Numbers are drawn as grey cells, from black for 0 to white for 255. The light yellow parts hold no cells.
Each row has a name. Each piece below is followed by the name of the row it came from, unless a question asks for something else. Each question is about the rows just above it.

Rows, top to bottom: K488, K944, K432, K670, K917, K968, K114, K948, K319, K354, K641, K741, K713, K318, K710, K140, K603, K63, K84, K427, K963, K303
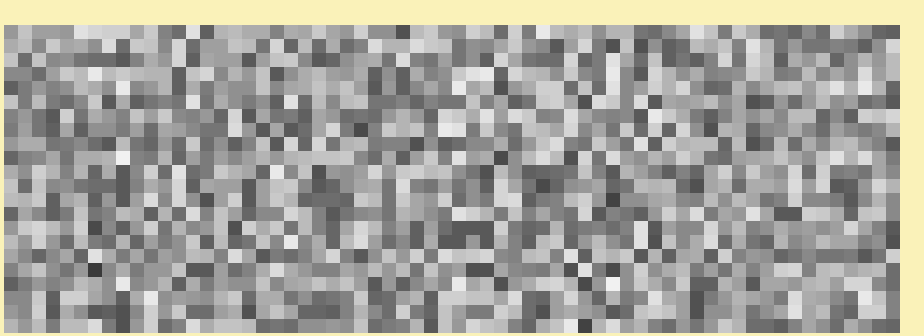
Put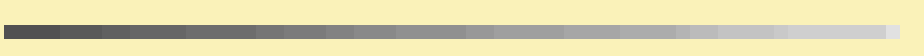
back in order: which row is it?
K963
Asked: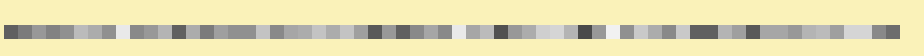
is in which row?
K84
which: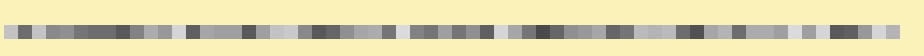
K741
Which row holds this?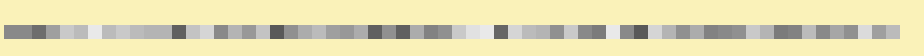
K670
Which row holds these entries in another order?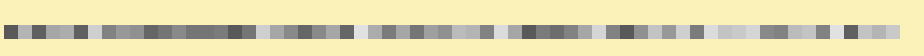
K603

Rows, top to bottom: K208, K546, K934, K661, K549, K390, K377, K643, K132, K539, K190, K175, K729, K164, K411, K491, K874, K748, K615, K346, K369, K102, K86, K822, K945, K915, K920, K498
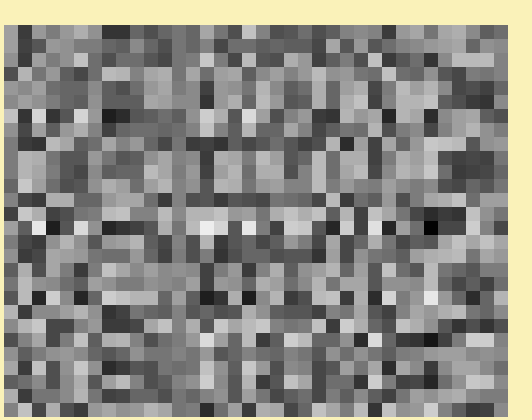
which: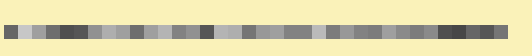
K175
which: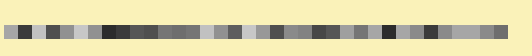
K945

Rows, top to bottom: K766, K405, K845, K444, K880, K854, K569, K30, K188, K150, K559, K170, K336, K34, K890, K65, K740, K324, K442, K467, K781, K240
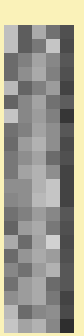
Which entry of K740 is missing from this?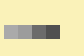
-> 149
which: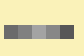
K845

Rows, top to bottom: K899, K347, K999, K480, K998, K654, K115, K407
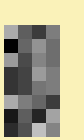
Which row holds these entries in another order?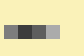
K899
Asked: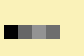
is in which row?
K347

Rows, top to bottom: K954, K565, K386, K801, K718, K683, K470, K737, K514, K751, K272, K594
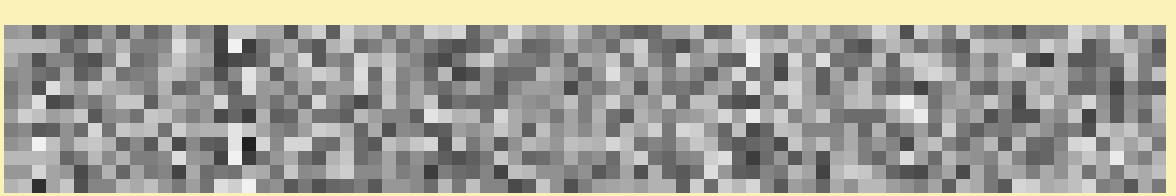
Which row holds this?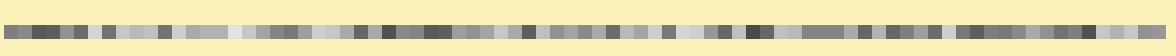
K737
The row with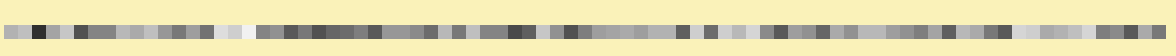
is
K594
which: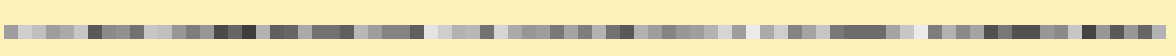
K470
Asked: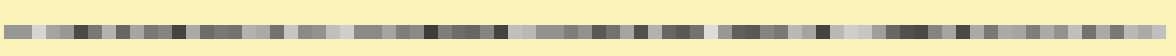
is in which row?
K272

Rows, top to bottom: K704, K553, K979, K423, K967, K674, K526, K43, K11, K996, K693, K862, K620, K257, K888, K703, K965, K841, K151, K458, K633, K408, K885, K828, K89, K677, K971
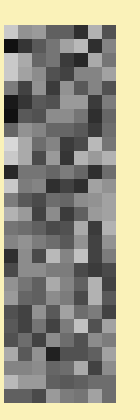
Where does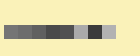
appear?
K888
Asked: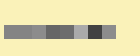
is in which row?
K89

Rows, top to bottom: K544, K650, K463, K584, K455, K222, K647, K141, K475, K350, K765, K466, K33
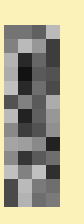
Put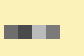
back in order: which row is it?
K466
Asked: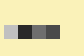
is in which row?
K455
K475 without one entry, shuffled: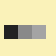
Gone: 158

